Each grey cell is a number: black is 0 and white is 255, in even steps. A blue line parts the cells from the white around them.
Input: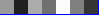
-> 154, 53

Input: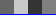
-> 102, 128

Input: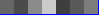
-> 102, 124

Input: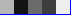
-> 181, 238

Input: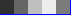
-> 48, 123

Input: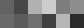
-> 99, 43

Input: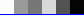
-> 251, 4

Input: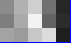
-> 140, 31
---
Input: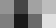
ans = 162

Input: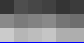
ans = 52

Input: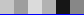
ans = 22

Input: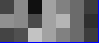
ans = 107

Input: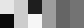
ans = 101

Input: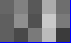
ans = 172

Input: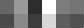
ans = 125

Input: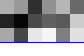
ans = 182

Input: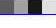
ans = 24

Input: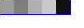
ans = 201
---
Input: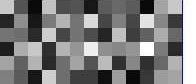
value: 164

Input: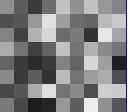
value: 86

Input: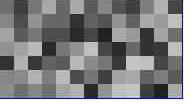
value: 169

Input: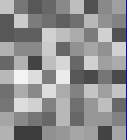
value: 165

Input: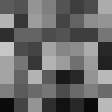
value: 185

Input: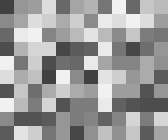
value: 165

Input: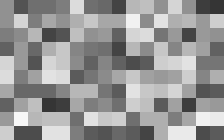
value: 91

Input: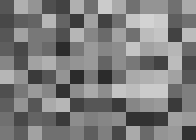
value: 50

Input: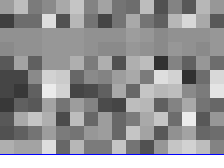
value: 131
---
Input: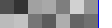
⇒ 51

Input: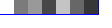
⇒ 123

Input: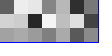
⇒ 237

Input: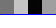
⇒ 196

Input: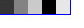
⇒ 131

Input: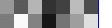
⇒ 90

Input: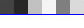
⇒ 39

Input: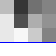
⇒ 53

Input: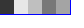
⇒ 231

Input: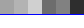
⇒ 179
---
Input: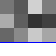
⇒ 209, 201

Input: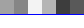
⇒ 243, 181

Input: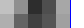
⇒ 193, 175

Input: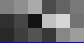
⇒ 214, 192

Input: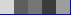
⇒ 215, 157

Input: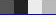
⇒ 236, 185

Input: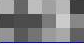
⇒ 203, 189

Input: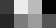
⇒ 236, 187

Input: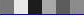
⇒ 232, 168

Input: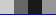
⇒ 205, 150
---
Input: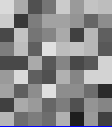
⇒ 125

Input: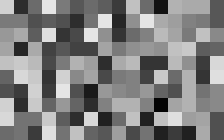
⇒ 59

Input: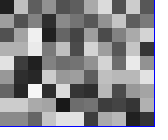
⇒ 101

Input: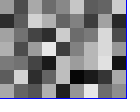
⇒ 84

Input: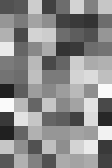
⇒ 129
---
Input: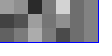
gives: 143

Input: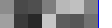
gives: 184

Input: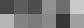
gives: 145

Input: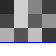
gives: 206

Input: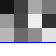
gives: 72

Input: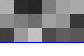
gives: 161

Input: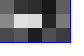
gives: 217

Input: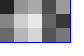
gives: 232

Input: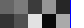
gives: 59
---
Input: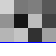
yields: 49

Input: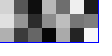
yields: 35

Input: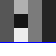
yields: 123

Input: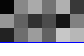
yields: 199

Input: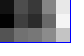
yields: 139

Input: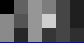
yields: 69
